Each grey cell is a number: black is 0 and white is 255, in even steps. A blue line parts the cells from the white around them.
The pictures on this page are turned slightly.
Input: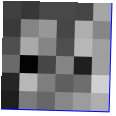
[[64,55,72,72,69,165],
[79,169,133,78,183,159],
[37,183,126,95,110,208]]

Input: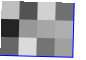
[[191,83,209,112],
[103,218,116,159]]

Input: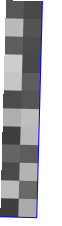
[[87,72],
[94,76],
[198,93],
[174,190],
[101,93],
[188,104]]

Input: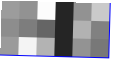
[[156,146,252,37,146,202],
[155,244,179,37,147,120]]

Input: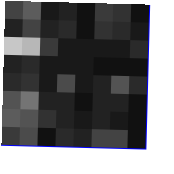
[[67,92,25,34,17,58,50,17],
[199,183,58,25,25,25,25,42],
[42,50,25,75,25,34,83,42],
[92,83,50,34,25,34,25,17]]

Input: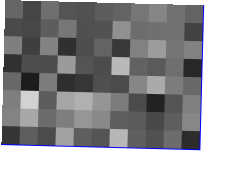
[[102,69,111,84,81,93,99,118,133,113,99],
[127,63,130,48,78,99,57,129,156,117,129],
[104,28,124,46,54,79,75,134,170,124,104],
[131,168,108,126,150,137,95,91,72,94,135]]

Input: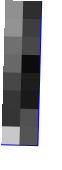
[[144,46],
[112,72],
[71,29],
[53,81]]
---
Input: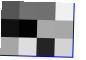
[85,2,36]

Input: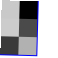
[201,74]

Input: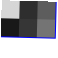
[214,54]

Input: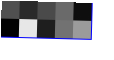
[80,231]

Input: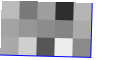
[187,150,86]

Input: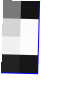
[121,251]
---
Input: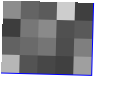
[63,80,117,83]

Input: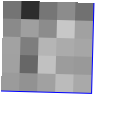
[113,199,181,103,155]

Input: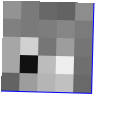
[141,134,118,17,99]

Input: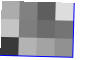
[221,108,179]

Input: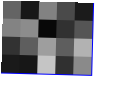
[27,49,158,23]

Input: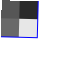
[42,105]

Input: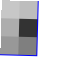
[189,173]
